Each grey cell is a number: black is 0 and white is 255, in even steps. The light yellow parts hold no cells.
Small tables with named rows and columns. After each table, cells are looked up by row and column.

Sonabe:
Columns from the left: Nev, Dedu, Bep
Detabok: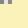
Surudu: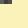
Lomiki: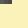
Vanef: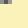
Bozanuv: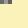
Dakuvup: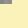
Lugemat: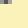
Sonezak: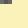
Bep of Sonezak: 102
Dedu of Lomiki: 81
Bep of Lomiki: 73
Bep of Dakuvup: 141
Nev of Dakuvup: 136
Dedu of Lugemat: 88
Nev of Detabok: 133
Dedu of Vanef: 89
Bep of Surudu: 78
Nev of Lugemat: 151
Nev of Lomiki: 92
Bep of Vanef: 155
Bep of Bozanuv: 95
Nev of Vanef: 145
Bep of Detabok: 138
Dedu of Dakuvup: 146
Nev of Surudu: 96
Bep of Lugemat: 165

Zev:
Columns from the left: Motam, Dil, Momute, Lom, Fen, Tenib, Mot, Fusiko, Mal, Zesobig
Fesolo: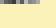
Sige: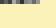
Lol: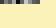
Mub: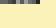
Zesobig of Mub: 37
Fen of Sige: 112
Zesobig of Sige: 151
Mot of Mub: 159
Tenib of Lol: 97
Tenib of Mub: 92
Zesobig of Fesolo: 170
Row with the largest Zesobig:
Fesolo

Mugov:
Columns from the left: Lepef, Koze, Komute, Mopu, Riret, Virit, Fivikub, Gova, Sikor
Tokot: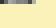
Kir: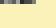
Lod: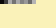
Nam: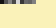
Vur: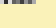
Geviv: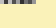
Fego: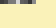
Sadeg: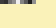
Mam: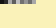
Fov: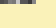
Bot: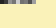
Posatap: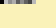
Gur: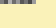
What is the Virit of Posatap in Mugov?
140
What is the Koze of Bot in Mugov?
60
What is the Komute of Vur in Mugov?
222
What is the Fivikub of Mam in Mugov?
149
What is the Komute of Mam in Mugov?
170
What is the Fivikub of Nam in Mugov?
107
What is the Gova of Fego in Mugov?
55
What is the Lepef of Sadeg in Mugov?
60
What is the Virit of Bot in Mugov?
113
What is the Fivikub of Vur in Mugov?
149
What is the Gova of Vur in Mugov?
92
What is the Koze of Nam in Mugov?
85
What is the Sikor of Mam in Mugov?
167
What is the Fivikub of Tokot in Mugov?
126
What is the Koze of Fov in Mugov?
90

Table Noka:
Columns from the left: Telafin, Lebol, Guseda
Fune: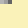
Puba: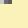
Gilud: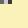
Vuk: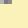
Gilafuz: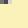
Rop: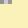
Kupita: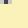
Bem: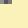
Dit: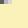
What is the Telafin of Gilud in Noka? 104
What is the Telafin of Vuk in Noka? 181
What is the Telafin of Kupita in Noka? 205
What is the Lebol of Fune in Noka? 159
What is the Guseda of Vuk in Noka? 140
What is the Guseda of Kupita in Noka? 202
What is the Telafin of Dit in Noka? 95
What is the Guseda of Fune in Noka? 101
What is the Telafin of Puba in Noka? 203
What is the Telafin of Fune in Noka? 182
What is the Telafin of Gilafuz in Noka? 116
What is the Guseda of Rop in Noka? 152
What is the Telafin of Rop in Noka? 147
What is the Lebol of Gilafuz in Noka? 76
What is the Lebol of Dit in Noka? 186
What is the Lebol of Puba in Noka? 108
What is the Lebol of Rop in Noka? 205
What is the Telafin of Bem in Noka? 146

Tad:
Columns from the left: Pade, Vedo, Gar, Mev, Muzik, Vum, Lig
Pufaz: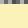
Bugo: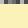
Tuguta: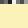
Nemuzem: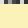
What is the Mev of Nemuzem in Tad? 71
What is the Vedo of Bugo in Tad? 77
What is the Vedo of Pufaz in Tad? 106
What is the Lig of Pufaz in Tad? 92
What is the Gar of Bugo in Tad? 134
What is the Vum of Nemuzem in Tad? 213
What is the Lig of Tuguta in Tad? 162
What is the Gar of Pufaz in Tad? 170
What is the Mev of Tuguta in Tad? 240
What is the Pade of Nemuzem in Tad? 224

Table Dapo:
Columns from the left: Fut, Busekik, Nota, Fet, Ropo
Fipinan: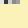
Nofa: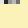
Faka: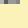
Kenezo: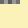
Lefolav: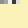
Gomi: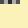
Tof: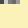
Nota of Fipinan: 208
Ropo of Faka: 133
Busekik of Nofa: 39
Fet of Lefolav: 57
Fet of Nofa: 184
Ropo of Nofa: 112
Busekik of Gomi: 175
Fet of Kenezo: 152
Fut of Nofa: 228
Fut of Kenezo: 104
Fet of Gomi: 172
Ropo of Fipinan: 158
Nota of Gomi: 45

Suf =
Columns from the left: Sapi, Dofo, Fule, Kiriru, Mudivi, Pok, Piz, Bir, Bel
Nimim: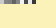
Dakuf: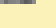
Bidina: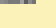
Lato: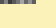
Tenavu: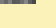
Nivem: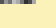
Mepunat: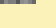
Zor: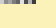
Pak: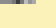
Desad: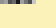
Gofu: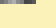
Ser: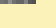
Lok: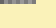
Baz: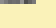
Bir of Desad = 77
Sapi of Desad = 145
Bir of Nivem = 75
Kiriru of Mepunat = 126
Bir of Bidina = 139
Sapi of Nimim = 202
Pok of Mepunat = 138

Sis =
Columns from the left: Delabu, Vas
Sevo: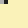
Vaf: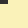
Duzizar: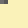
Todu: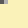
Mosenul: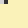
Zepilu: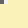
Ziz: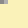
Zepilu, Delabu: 100
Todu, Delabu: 89
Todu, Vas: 179
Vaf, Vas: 50
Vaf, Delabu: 48
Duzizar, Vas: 88
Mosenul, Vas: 50
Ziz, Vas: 177

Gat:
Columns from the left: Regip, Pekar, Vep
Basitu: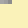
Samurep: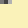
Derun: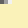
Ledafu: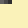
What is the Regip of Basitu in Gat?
167
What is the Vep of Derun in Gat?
242
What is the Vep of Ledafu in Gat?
47
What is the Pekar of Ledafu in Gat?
73
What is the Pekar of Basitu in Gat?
159
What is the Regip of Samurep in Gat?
120
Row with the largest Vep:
Derun

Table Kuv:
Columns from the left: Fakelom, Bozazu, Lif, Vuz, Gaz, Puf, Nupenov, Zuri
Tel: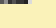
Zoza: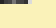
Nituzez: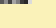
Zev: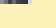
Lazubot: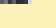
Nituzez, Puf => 59
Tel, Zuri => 219
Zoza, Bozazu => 63
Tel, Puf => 54
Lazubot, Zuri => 219
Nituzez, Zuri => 219
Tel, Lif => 51
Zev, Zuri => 219
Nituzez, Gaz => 127
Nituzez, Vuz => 164
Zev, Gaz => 67
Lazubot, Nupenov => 58
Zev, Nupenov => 54
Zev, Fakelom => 146
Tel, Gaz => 51
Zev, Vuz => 107
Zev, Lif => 64

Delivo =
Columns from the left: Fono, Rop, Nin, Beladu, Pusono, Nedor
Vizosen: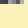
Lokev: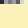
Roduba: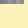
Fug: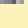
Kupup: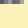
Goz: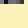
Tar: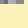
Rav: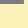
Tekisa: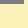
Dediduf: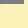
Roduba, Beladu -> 135
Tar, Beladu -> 170
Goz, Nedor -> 58
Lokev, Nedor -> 214
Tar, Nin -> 176
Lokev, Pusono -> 93
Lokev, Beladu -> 156
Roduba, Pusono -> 157
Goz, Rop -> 20
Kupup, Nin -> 156
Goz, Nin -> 110
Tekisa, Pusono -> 127
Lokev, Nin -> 124
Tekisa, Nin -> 124
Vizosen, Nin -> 160
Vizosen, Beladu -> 132
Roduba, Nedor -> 141
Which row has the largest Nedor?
Lokev

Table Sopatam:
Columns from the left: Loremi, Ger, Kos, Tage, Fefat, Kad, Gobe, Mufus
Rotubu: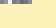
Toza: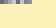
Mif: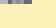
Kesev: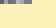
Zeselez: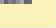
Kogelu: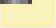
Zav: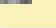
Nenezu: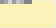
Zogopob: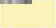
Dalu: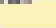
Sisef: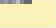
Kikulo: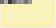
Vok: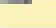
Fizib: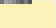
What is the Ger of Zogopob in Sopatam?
183
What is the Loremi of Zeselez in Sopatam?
150
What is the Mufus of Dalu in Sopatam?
145
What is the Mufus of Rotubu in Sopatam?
140
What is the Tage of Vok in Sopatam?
136
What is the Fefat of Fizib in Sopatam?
116

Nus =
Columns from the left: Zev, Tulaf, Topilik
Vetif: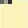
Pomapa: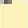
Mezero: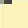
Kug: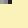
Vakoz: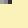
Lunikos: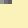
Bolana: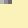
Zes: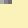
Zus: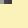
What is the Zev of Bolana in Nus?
185
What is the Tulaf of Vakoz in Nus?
138
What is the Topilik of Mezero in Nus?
65
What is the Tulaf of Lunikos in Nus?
113
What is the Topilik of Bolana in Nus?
106
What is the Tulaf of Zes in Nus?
135
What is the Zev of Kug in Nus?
160
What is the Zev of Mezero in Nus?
161
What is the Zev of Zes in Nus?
174

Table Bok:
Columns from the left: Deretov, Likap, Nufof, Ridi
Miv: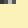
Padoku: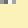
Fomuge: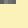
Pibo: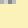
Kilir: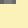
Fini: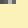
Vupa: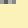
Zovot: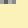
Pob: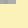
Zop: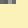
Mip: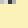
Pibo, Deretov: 177
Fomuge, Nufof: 112
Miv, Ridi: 86
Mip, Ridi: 175
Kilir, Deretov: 101
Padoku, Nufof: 246
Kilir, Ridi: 108
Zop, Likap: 97
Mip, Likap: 221
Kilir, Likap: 125
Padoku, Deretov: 154
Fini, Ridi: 104
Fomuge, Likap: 129
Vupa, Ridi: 136
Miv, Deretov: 54

